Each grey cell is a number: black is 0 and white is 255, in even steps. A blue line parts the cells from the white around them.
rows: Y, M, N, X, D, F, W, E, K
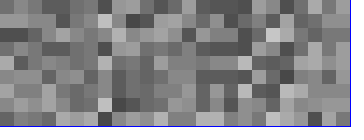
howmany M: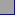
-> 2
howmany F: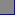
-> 6
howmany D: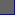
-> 3
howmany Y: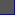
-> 3

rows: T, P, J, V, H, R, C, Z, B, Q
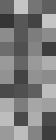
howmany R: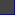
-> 1
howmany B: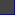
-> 0
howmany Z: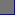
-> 0
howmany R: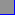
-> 2

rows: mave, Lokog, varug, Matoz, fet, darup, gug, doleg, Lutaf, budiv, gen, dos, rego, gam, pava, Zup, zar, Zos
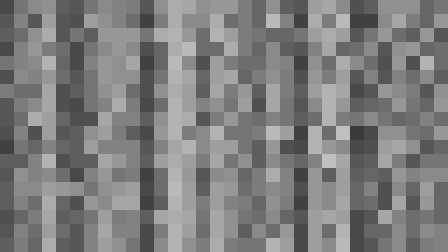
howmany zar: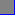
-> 5
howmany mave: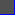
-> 1
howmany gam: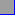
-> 6
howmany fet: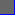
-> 2

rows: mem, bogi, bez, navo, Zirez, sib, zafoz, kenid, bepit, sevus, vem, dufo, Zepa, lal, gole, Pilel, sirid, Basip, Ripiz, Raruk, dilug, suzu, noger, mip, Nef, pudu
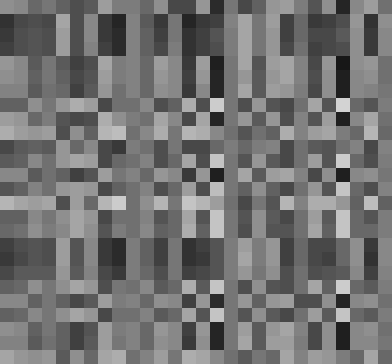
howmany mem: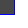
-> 3
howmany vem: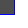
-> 1

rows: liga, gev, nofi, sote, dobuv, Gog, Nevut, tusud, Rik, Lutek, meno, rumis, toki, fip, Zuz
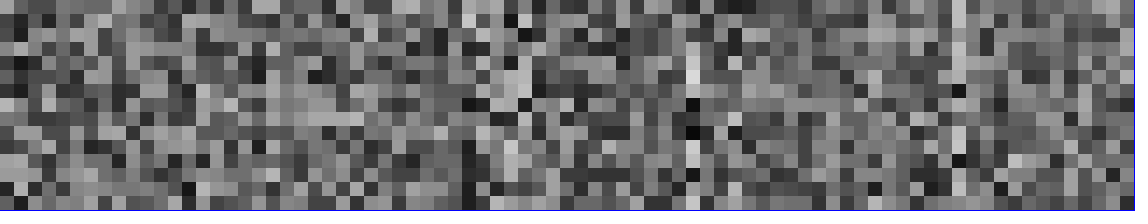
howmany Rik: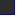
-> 4
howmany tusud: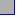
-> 4
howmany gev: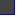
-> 10
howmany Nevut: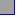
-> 3
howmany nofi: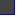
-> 8
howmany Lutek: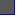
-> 8
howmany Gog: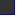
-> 4

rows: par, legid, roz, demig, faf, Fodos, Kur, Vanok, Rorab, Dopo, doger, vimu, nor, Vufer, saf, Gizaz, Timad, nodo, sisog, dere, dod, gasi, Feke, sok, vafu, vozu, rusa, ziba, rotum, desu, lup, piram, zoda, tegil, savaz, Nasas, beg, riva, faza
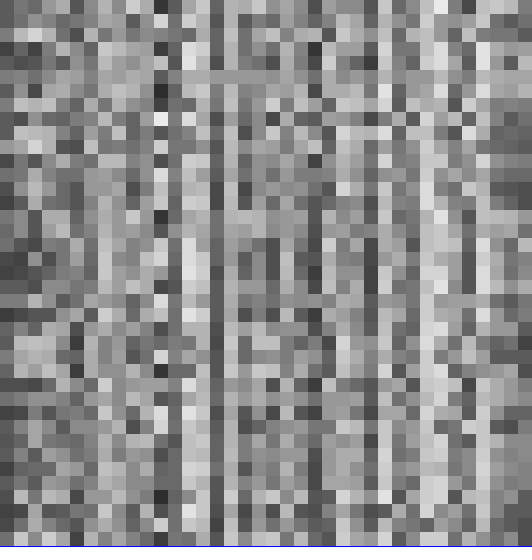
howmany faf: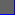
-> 2
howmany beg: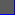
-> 5
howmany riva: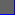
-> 4
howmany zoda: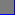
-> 5

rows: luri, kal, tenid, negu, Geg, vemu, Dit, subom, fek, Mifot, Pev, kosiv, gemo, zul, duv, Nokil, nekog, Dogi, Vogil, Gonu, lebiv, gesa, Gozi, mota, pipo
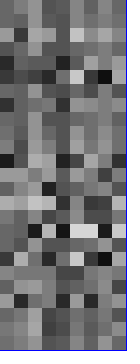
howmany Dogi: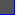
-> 4
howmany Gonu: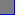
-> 0
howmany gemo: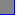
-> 0
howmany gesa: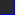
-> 3
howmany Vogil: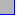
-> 0
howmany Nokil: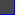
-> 1
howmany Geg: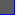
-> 3

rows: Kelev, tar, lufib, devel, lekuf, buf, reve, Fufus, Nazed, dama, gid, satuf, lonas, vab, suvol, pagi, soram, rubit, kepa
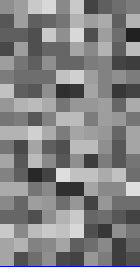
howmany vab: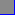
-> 3
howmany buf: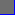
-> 3
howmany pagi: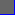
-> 3
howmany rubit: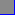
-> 2

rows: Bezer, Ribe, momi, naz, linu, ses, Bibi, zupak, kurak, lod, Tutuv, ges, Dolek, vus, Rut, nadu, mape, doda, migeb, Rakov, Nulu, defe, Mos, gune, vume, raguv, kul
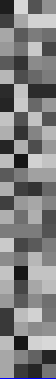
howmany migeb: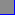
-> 1
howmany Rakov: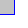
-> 3
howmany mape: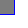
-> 3
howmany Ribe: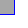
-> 1
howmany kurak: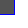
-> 2
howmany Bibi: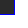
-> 3

